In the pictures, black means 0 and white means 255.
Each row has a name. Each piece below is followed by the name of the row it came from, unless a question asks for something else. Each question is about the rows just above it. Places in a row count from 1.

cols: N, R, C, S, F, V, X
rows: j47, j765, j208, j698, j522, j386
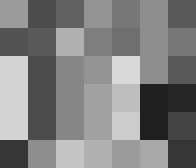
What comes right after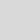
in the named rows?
[142]
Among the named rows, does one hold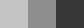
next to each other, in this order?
no
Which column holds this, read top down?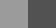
N
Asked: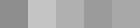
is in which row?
j386
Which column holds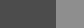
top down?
R
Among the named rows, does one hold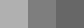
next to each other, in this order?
no
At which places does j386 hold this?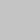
3

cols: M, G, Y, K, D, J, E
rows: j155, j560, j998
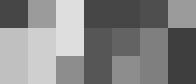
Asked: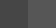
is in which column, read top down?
K
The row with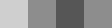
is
j998
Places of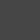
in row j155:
1 4 5
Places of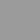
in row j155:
2 7
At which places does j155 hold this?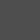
6
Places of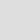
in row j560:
3

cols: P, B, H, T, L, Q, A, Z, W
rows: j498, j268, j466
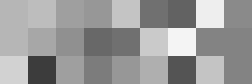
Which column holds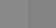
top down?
W
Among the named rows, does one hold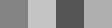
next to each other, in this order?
no

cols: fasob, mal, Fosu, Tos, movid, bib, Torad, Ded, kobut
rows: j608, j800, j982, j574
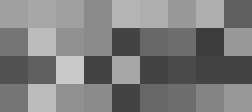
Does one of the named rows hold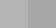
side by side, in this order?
no
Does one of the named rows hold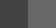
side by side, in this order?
yes
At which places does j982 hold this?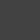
4 6 8 9

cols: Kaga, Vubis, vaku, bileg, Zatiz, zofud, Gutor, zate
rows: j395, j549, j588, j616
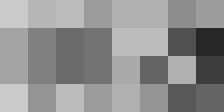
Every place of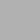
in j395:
5 6
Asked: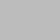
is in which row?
j549
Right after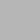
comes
[188]
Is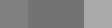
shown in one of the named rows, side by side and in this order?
no

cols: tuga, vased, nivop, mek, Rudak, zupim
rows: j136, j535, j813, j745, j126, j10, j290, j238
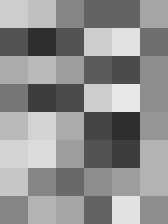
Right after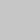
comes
[133]
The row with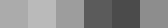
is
j813
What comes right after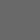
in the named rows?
[141]
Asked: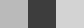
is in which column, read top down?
vased
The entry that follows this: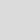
[157]

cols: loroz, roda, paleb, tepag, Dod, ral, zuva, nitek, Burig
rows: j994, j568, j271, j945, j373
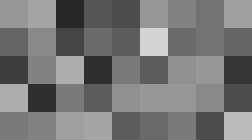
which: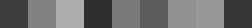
j271
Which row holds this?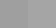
j373
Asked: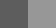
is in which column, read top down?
ral
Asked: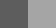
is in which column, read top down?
tepag

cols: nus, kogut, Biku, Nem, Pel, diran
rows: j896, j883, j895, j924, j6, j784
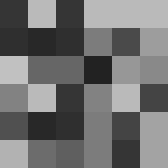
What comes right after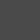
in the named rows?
[157]
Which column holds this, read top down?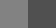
nus
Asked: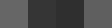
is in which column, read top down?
Biku
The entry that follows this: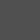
[40]
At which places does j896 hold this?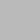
2 4 5 6
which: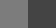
j6

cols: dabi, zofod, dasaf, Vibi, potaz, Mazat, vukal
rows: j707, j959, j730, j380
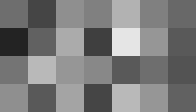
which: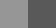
j959
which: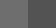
j730
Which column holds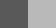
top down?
potaz
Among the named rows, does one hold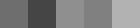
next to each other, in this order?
yes

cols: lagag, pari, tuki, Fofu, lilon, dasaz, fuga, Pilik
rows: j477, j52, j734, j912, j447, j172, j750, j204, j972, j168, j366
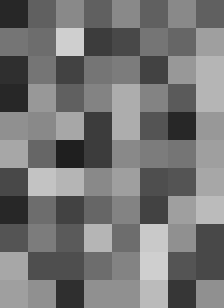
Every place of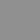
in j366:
2 4 5 8
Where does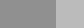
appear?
j366
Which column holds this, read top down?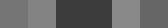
Fofu
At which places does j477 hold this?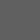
2 4 6 8
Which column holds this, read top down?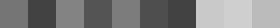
dasaz
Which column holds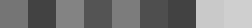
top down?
dasaz

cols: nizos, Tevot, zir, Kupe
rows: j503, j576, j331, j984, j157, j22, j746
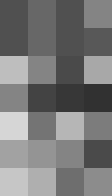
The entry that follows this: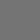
[182]
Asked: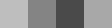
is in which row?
j331
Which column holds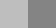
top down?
nizos
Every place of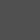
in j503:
1 3

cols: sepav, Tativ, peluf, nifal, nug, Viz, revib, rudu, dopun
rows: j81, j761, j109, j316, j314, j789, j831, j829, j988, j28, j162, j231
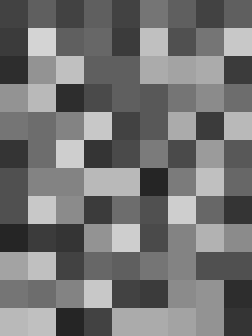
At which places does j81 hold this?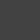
1 3 5 8
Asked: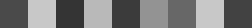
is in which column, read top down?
nifal
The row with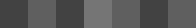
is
j81

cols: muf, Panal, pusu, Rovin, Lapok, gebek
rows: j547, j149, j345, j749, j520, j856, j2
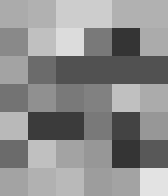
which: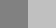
j749
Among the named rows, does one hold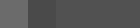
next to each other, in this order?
no
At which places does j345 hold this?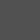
3 4 5 6
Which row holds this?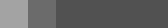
j345
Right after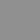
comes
[121]
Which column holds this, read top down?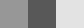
gebek
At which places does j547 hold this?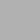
2 5 6

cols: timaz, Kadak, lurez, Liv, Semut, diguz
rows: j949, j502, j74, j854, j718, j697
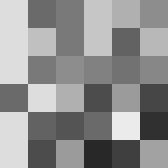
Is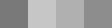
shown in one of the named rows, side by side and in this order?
yes
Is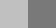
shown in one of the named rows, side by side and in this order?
yes
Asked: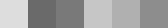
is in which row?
j949
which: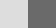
j949

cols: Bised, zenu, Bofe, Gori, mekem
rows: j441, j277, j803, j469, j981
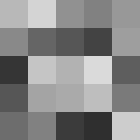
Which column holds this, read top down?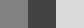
Gori
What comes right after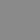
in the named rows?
[101]
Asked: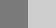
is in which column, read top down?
mekem
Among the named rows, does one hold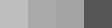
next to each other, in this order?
no
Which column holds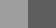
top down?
mekem

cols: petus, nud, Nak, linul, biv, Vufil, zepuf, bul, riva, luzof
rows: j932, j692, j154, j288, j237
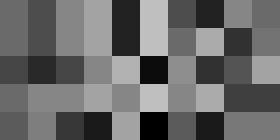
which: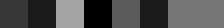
j237
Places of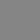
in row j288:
2 3 5 7
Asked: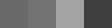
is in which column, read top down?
luzof

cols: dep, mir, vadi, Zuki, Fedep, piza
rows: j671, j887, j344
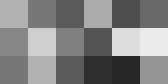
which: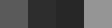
j344
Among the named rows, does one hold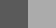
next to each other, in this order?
yes
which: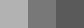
j671
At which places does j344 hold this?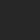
5
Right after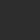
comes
[39]
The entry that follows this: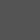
[221]

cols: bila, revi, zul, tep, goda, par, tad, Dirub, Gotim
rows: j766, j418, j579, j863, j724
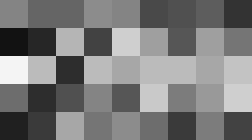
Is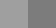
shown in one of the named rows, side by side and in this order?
no
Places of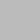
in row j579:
2 4 6 7
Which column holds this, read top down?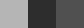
zul
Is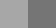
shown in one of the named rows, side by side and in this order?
yes
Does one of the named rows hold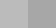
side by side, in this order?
yes
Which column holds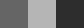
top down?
zul

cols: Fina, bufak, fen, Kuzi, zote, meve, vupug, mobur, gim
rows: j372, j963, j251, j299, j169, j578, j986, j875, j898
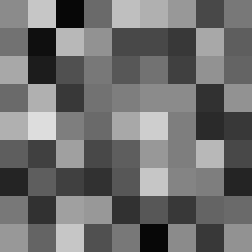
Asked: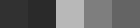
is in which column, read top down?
mobur
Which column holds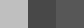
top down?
zote
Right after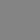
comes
[126]

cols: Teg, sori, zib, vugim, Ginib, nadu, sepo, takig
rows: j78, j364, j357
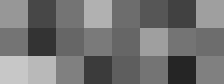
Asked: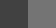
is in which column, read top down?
sepo
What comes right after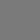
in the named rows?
[102]
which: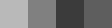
j357
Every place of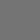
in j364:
1 7

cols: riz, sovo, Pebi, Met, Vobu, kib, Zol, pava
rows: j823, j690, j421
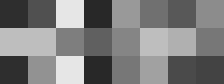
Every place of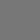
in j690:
8
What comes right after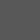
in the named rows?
[140]
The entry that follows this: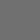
[88]
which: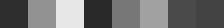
j421
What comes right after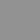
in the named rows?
[230]

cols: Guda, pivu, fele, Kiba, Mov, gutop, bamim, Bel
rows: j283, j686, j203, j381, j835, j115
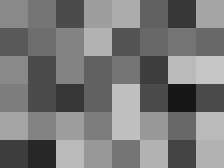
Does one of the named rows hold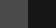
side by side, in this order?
yes
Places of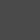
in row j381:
2 6 8
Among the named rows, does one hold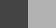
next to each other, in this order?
yes
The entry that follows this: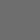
[131]
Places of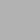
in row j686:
4
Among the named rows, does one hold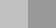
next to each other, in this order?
yes

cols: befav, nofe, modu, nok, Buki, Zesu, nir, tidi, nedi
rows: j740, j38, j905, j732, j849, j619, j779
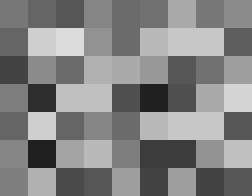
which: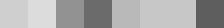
j38
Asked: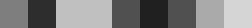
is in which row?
j732
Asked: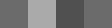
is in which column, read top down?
Buki

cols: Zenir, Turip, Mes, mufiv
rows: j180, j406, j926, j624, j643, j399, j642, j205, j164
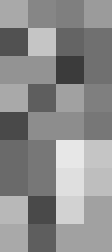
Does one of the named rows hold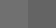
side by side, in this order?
no
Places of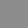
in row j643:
2 3
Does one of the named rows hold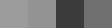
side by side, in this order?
no

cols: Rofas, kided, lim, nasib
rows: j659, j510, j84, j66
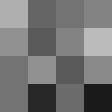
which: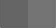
j659
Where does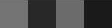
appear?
j66
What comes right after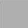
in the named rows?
[101]
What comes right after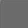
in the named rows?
[26]
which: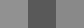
j84

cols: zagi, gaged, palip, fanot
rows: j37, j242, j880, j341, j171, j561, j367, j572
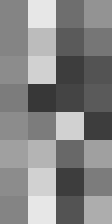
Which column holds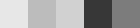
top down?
gaged
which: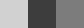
j367
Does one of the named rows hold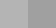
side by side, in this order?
no

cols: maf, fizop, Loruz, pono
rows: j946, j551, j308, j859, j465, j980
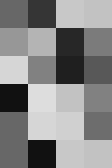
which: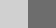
j465
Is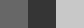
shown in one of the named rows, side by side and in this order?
yes
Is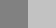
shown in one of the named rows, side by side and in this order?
no
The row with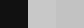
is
j980
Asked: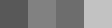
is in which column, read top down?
pono
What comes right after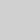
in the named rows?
[109]

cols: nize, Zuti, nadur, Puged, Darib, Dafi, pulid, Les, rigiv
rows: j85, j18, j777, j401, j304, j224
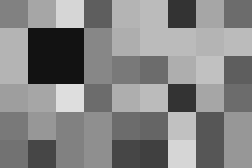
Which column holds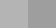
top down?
nize
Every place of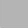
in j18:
1 8
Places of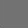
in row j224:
1
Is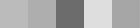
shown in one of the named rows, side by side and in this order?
no
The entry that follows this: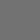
[70]

